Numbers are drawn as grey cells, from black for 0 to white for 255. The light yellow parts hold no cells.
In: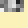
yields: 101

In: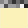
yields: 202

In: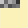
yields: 92

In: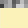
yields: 62

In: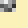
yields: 87

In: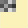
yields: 79

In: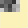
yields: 79

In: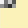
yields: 144

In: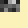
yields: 76
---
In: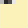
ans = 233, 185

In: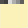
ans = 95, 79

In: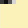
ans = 214, 57

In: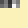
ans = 122, 109

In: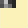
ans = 37, 78

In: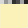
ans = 35, 216

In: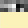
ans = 108, 79

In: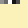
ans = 76, 146
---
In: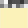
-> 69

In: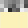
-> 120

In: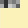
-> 147

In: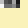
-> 66

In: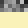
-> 106

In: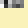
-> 205

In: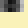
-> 46

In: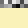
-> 95

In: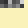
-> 177
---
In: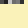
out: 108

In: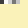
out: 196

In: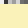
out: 196

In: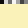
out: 162

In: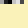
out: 165

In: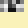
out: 218

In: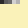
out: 107
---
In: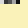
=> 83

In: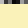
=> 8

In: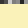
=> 125

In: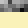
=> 111

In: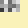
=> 124

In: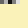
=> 20

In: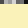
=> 210

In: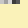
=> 215
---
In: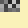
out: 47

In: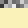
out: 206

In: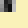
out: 15

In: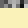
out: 45

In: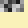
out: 206

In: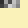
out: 193

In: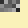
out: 74

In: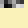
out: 84

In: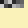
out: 84

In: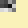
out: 18
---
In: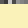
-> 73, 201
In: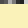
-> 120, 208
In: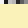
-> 181, 243
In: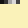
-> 165, 216
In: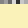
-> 215, 215
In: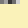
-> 55, 208
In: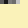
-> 124, 195
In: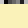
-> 102, 200
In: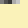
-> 56, 198
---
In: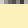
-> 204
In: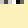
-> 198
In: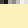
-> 64
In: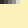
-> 44
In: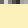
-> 106
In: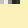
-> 194
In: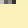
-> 195
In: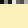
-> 11
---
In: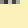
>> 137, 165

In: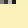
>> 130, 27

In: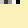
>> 199, 1

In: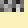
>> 151, 62

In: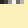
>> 36, 181

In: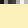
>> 24, 185
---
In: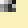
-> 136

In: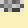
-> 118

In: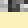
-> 130

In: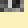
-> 23

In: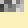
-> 120

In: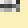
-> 237
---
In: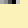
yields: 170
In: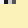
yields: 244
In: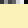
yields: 54
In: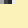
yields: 166
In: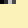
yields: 1
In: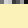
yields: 116
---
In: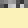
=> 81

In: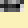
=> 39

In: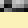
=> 158

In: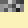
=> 69

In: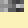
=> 104

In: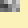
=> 131

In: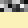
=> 50

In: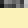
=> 115
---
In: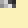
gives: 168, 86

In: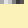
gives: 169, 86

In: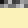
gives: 19, 102

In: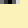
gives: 121, 217

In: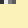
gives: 50, 94

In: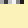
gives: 170, 30

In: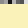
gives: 139, 222
